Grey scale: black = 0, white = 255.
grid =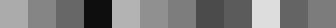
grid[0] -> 171
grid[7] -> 75

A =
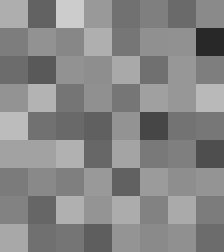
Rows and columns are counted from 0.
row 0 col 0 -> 174
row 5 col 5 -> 121
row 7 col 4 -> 172
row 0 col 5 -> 127
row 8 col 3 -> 94
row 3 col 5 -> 160
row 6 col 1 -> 137
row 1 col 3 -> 175
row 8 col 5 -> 138
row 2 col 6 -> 151
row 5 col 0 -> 162
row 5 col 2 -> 177
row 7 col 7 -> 124
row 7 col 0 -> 130
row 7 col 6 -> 170
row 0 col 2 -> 204
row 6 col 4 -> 97
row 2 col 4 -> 169
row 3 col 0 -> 147
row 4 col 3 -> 96
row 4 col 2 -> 105

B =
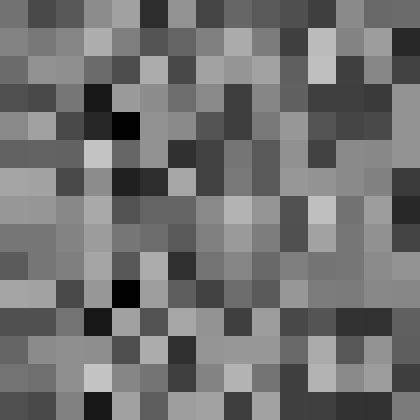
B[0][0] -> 114
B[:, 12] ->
[138, 131, 64, 63, 69, 138, 138, 114, 119, 119, 122, 50, 88, 137, 50]
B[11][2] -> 116
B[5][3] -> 196
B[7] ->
[151, 150, 136, 169, 83, 100, 101, 137, 179, 148, 81, 191, 114, 157, 40]
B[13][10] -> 64
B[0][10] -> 79
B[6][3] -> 140
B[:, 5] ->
[45, 84, 172, 141, 146, 146, 45, 100, 109, 172, 158, 82, 172, 116, 94]
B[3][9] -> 134
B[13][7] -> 131
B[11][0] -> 80
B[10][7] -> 66
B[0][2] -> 88
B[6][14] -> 59
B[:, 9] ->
[89, 124, 162, 134, 121, 89, 89, 148, 125, 105, 90, 157, 152, 116, 162]
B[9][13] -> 139
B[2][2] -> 143
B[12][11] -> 171
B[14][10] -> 64
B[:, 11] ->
[63, 187, 191, 63, 84, 66, 147, 191, 163, 116, 124, 84, 171, 179, 63]
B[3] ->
[80, 73, 119, 23, 154, 141, 110, 137, 62, 134, 97, 63, 63, 58, 147]
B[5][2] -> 98
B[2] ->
[108, 146, 143, 107, 77, 172, 72, 162, 149, 162, 95, 191, 64, 135, 66]
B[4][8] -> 62
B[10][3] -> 152
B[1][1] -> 120

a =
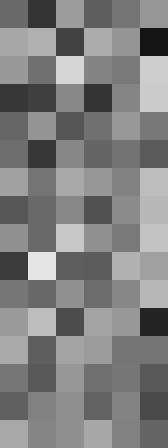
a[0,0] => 106
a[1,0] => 167
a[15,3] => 167
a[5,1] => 55
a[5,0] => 110
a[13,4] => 119
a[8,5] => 195
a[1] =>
[167, 176, 66, 172, 149, 20]
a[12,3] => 156
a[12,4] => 117
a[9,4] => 177
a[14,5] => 74
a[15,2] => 143
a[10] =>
[118, 104, 144, 108, 135, 183]
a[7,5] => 184
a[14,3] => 98
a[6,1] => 116
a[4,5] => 120
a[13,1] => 89
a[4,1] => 148
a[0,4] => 116
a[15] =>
[168, 133, 143, 167, 129, 101]
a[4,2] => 85
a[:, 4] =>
[116, 149, 121, 133, 152, 115, 129, 139, 121, 177, 135, 152, 117, 119, 131, 129]
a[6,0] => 161
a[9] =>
[59, 229, 94, 92, 177, 160]
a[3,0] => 55

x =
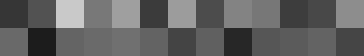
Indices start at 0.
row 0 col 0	54
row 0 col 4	159
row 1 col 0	105
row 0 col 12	141
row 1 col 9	86
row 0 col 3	120
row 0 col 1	82
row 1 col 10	91
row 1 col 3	106

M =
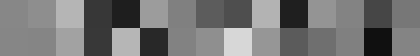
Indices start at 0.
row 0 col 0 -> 135
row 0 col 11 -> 148
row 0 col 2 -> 181
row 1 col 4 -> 182
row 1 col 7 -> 143
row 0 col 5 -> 156
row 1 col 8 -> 215
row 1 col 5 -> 40

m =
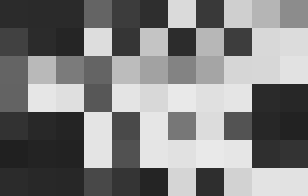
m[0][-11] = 43
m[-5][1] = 185
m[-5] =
[100, 185, 123, 100, 188, 162, 131, 165, 214, 215, 226]
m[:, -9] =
[42, 37, 123, 223, 36, 34, 39]
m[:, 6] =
[218, 44, 131, 233, 119, 225, 213]
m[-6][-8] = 221
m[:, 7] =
[57, 183, 165, 224, 220, 233, 46]
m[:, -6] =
[46, 196, 162, 216, 230, 229, 36]
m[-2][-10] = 35
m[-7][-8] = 100
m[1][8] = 61
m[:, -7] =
[60, 53, 188, 228, 73, 81, 52]
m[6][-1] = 226
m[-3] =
[50, 40, 36, 228, 73, 230, 119, 220, 83, 39, 34]
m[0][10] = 140
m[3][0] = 99
